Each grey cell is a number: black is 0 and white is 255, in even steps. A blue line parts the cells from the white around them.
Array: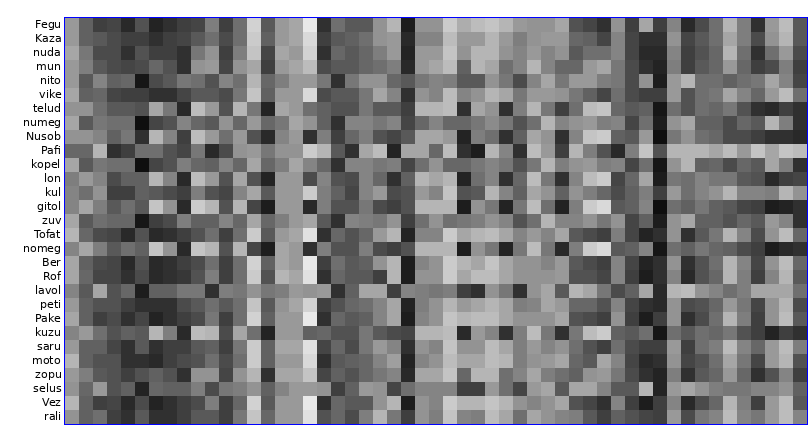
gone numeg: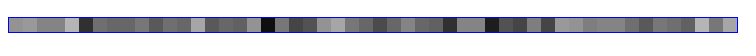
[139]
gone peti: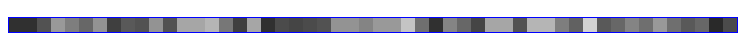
[35]
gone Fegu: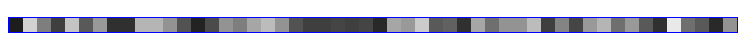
[173]
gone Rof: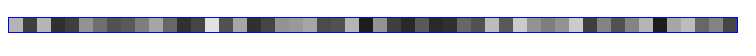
[55]
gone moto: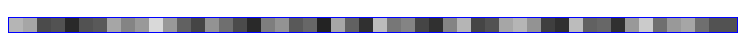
[159]

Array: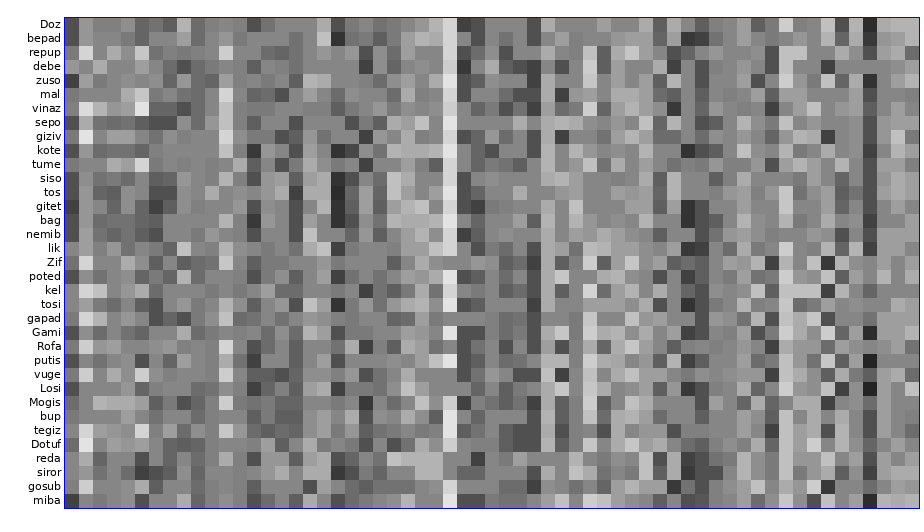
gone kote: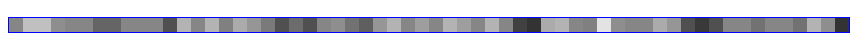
[72]
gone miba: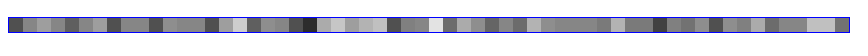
[87]
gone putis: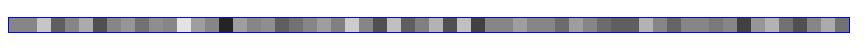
[165]
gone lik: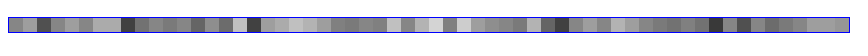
[186]
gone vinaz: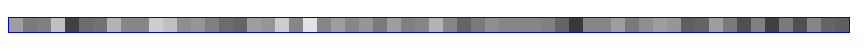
[219]

